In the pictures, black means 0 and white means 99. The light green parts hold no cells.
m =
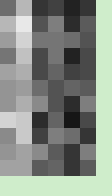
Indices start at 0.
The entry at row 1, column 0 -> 71
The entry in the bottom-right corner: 35
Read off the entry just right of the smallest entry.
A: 28
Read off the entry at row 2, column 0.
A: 60
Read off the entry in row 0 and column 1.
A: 71
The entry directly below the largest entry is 82
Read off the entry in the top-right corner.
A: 21
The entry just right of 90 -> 32
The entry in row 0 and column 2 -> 21
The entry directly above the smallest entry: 17
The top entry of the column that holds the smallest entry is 13
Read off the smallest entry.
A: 9
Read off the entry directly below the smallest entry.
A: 42
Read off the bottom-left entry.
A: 63
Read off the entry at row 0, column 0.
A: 42
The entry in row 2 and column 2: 45
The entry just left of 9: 39
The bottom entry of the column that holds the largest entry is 63

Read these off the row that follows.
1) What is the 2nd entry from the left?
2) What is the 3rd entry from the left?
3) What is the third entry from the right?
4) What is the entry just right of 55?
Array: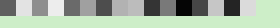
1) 88
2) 55
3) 77
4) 92

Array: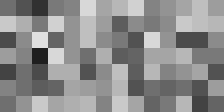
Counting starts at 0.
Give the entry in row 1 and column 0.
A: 78
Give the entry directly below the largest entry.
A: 12
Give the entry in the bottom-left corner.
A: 43
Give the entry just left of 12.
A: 51
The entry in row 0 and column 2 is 19
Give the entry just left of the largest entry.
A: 54
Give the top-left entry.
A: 43
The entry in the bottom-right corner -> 39
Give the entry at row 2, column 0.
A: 29
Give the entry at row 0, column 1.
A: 32
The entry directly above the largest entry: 47
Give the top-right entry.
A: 61
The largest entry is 87
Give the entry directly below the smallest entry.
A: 29
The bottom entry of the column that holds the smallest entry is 78
